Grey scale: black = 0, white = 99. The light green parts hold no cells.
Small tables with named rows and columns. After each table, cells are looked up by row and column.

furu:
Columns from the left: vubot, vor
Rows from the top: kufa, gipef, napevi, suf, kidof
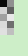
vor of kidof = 74
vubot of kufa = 3
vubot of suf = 85
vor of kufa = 56
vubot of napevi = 62
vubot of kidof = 87

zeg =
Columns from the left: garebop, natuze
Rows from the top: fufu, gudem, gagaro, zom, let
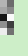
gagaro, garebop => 8
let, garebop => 92
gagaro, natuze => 97
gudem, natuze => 53
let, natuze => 44
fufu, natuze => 42
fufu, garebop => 70
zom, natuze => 24
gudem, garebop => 64
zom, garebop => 56
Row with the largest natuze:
gagaro

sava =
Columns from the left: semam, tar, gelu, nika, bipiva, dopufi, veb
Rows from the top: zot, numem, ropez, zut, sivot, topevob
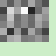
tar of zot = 36
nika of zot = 39
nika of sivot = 28
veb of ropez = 57
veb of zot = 32
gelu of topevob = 70
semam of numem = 26
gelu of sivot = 58
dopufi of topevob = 58
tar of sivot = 19
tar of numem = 84
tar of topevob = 65
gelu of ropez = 42
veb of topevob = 47
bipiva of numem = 14
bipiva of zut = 41
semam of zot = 56

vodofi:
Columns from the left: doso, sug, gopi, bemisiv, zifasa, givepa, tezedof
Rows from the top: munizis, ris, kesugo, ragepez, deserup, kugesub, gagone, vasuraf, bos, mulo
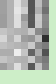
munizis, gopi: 86
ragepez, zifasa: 34
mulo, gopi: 86
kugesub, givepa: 73
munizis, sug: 69
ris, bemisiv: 80
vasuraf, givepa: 66
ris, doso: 62
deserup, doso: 76
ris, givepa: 68
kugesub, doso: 83
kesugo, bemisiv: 60
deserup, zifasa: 78
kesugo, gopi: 86
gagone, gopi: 70
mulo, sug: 69
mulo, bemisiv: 70

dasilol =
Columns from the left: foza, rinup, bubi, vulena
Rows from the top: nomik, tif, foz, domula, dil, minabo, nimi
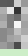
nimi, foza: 60
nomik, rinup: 34
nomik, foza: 35
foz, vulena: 67
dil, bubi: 74
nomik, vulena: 59
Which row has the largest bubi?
domula

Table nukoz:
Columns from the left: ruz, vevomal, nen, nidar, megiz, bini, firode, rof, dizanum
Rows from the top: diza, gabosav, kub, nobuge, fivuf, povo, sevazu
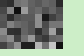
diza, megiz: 38
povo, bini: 28
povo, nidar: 44
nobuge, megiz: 33
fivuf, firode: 32
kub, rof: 25
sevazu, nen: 56
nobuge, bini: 55
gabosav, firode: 32
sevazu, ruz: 26
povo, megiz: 59
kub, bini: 55
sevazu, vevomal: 39

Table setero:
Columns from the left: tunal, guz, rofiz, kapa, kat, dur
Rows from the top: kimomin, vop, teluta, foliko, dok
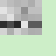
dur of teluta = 68
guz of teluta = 87
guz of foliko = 29
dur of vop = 74
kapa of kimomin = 72
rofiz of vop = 74
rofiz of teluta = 70
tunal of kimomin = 78
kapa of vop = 56

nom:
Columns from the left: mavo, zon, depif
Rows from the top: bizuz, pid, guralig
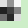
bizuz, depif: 96
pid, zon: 25
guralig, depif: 86
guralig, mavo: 43
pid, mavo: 13
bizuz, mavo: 87
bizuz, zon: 57
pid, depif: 51
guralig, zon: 16

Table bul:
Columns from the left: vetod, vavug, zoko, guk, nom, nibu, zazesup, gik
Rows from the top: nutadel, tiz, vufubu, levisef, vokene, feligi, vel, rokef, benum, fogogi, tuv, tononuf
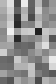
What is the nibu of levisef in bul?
74
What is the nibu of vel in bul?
69
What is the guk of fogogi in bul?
69
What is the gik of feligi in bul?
33
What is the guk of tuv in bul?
45
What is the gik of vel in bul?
51
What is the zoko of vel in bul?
39
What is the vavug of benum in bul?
39
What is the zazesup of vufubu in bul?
56
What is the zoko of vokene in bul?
61
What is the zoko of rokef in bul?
46
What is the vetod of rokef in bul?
80
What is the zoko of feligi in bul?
16
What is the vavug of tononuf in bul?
33
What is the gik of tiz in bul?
61

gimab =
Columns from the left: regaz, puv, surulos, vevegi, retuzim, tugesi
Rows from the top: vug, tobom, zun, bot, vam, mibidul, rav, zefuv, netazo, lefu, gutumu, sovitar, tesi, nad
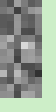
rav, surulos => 42
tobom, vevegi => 44
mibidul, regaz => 59
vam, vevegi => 30
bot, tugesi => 50
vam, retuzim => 29
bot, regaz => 35
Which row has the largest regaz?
gutumu

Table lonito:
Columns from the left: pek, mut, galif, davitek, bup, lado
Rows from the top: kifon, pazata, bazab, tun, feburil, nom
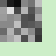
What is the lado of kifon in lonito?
74
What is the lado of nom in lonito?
20
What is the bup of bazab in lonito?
28
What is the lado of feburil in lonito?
25
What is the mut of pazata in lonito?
87
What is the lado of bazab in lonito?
65
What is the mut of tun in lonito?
53
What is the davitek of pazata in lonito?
70
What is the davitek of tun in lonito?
32
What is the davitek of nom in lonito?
30
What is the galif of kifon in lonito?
5
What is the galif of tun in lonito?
74
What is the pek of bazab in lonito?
60
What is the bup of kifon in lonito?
45
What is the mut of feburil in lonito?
69
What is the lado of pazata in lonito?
53
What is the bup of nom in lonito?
65

